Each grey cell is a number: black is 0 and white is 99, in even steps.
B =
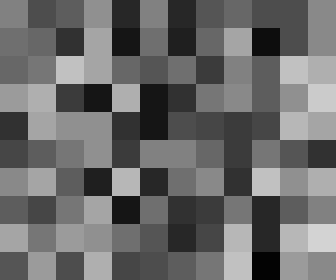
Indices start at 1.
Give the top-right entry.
53
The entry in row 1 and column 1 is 50
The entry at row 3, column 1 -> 40
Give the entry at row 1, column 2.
30
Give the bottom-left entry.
33
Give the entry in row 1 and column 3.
36
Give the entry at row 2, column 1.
43
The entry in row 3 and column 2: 46
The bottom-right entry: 53
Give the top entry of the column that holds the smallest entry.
30
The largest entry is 82
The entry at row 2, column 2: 40
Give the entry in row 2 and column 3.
19
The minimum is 1
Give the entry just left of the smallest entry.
75

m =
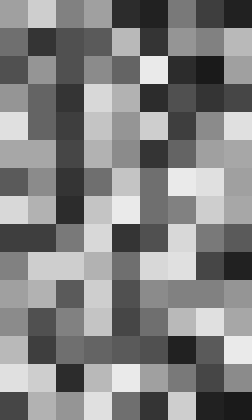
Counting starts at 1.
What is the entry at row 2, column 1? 43
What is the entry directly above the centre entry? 76
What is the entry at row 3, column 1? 31
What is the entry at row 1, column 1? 62
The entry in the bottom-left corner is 27
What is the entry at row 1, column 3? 50
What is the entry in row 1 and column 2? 80
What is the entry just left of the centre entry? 76
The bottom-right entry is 10
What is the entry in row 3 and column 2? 58
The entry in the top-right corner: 13
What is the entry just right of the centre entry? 43
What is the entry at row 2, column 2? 20

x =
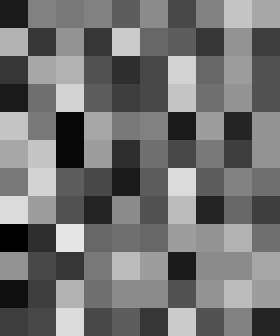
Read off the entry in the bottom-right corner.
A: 14
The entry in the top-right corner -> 65
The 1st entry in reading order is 10
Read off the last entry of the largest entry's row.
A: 43
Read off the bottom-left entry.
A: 24
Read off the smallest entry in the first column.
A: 0
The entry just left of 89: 18
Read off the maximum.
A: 89
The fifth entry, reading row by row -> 36
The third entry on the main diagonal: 69
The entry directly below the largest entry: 21
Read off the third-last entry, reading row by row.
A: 32
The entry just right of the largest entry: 40
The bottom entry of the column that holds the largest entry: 85
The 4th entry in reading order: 50

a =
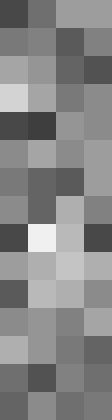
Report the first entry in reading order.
28
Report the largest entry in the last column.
68
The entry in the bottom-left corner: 39
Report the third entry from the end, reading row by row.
54
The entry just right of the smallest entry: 58
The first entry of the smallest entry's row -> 28
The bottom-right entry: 47
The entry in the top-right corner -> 61
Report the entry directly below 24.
64
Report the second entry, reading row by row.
43
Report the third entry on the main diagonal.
39

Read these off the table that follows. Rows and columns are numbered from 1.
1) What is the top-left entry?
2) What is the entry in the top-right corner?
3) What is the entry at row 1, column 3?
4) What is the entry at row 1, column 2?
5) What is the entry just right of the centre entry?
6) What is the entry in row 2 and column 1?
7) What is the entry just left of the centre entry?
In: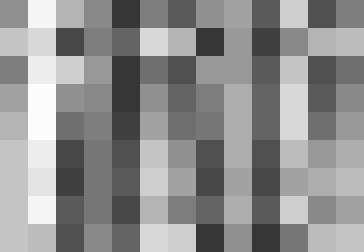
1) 56
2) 49
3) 70
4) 95
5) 46
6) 76
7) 63

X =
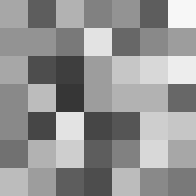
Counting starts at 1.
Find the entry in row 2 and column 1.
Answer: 57
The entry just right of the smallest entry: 61
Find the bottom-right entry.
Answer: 47
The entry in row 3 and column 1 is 65
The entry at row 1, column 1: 65
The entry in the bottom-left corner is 73
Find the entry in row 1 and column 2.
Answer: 36
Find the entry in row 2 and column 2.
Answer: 57
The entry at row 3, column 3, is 24
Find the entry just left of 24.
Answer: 30

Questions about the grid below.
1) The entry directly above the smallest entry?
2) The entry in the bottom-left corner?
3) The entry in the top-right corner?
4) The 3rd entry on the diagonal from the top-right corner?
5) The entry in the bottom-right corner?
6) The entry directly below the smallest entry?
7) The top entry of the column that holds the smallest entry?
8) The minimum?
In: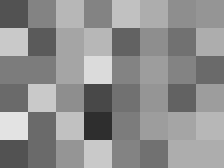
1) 28
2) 32
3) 58
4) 61
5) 67
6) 78
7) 51
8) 18

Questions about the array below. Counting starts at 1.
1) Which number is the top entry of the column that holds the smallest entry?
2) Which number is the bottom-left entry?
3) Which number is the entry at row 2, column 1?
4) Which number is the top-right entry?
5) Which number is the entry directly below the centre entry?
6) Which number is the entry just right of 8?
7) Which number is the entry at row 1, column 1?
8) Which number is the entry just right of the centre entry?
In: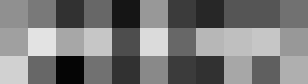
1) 19
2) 81
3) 62
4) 44
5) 53
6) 59
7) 56
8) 40
